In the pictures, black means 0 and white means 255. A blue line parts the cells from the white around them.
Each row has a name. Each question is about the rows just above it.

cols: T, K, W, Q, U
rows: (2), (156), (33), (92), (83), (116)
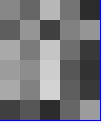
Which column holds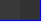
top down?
U
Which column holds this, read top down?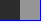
U
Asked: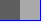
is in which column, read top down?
T
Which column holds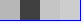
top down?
W
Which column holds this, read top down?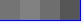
Q
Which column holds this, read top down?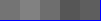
Q

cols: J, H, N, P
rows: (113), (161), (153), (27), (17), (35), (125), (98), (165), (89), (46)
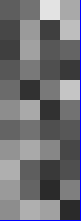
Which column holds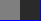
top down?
P
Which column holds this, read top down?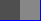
N
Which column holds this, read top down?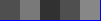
N

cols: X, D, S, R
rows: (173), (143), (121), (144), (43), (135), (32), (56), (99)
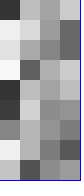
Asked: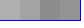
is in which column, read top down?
S
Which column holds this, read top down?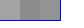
S
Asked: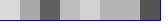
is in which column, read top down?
D
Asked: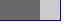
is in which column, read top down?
R

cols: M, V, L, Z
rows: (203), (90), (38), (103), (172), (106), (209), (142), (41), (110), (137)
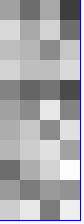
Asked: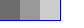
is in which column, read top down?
M
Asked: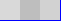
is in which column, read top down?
M
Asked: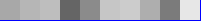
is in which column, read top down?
V
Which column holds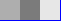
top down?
V
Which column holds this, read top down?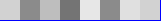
L
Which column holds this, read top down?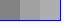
M

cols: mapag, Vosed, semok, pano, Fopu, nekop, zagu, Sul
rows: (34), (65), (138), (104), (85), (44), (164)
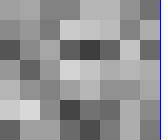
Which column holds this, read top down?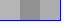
zagu
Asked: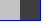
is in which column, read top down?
Fopu
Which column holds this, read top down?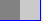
pano
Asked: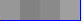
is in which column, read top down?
semok

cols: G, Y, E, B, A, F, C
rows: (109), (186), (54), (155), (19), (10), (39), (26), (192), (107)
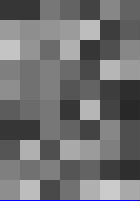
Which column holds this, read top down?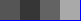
B
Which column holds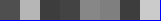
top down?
F
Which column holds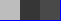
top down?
A
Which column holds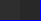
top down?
C
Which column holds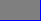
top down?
E
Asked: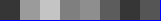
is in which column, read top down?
G

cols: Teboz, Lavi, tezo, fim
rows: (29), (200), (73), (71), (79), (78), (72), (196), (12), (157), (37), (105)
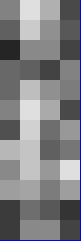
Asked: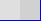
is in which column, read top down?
Lavi
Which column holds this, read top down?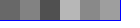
Teboz

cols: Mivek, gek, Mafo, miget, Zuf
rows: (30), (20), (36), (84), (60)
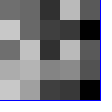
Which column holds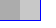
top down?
Mivek
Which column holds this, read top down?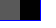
Zuf
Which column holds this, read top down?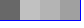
gek
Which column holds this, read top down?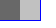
gek
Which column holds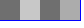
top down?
Mivek

